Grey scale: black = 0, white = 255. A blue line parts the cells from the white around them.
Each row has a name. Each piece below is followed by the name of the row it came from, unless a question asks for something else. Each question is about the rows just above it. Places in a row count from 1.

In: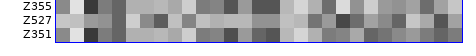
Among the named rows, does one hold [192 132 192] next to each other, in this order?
yes
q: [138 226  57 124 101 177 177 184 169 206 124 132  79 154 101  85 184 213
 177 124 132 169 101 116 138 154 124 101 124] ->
Z351
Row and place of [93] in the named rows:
Z527, 8
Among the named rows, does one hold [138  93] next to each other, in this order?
yes

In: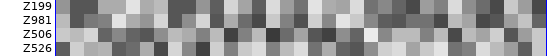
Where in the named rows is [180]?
Z526, 4
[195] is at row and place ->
Z981, 34
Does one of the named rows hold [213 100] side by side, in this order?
yes
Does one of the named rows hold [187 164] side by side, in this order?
yes
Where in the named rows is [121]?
Z981, 3
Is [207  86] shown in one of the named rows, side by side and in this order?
yes
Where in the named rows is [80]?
Z981, 18

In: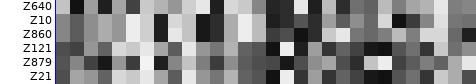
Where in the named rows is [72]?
Z879, 16
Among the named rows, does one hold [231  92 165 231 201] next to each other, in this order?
no
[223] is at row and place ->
Z10, 28
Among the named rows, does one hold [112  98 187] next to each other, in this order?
yes
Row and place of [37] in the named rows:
Z640, 16
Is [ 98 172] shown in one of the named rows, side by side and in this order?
yes
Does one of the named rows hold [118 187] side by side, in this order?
no

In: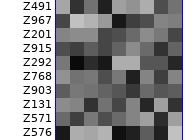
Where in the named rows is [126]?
Z967, 9
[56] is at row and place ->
Z903, 6
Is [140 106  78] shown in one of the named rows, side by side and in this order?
no
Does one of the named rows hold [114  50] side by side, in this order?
no

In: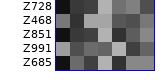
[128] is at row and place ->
Z728, 6
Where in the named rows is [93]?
Z851, 6
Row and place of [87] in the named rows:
Z468, 5
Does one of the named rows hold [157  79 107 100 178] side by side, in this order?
yes
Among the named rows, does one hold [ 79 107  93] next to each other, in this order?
no
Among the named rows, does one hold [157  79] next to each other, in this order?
yes

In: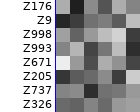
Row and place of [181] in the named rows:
Z993, 2
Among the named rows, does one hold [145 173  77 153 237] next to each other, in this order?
no
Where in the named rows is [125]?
Z9, 4
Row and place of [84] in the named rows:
Z176, 4
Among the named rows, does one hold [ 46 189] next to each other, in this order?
no
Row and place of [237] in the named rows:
Z671, 1
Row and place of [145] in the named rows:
Z671, 5

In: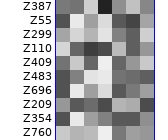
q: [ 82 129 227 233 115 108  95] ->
Z483
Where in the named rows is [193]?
Z387, 6
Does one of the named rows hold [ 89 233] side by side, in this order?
no
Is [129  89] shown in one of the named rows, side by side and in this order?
yes
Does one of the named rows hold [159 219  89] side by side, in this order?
yes
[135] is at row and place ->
Z387, 7
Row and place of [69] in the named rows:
Z55, 6

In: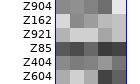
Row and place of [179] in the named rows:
Z921, 1
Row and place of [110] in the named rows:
Z904, 4
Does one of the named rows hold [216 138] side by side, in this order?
yes
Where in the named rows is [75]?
Z85, 2
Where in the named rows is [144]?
Z904, 2

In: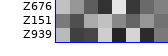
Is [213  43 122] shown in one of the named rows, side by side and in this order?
yes
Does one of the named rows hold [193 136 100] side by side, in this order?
yes

